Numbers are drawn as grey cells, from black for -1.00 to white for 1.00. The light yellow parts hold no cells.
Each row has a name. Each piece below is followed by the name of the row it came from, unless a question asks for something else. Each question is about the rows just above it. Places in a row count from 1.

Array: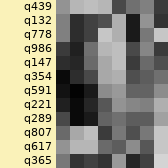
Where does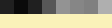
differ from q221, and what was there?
3, [-0.70]
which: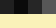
q221
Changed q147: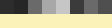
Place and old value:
5, [0.49]
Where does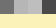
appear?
q986
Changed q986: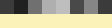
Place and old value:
4, [0.43]
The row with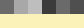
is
q147

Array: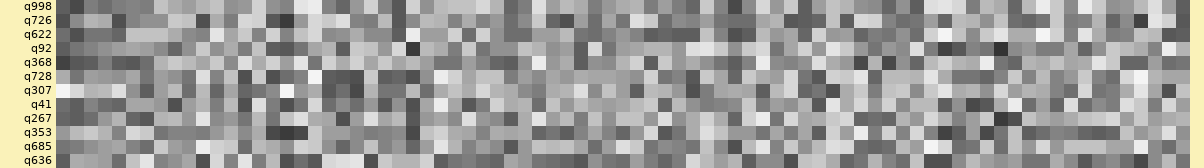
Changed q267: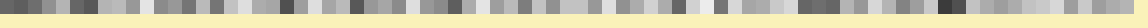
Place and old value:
4, [0.19]
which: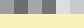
q726
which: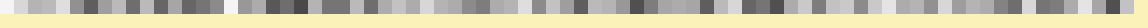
q307
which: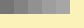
q92

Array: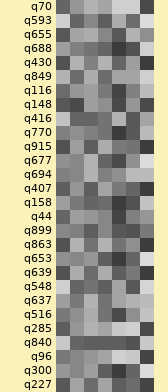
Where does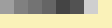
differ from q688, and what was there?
5, [-0.53]
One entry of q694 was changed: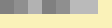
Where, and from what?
2, [0.06]
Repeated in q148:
[-0.42]
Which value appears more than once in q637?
[0.40]
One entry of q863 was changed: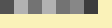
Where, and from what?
6, [0.12]

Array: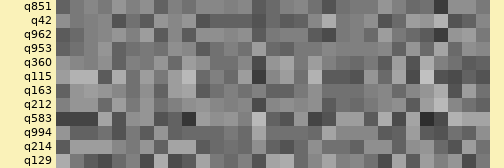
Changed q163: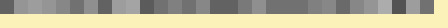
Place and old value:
15, [0.00]
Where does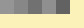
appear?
q163
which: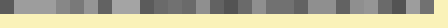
q214
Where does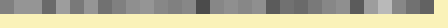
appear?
q212

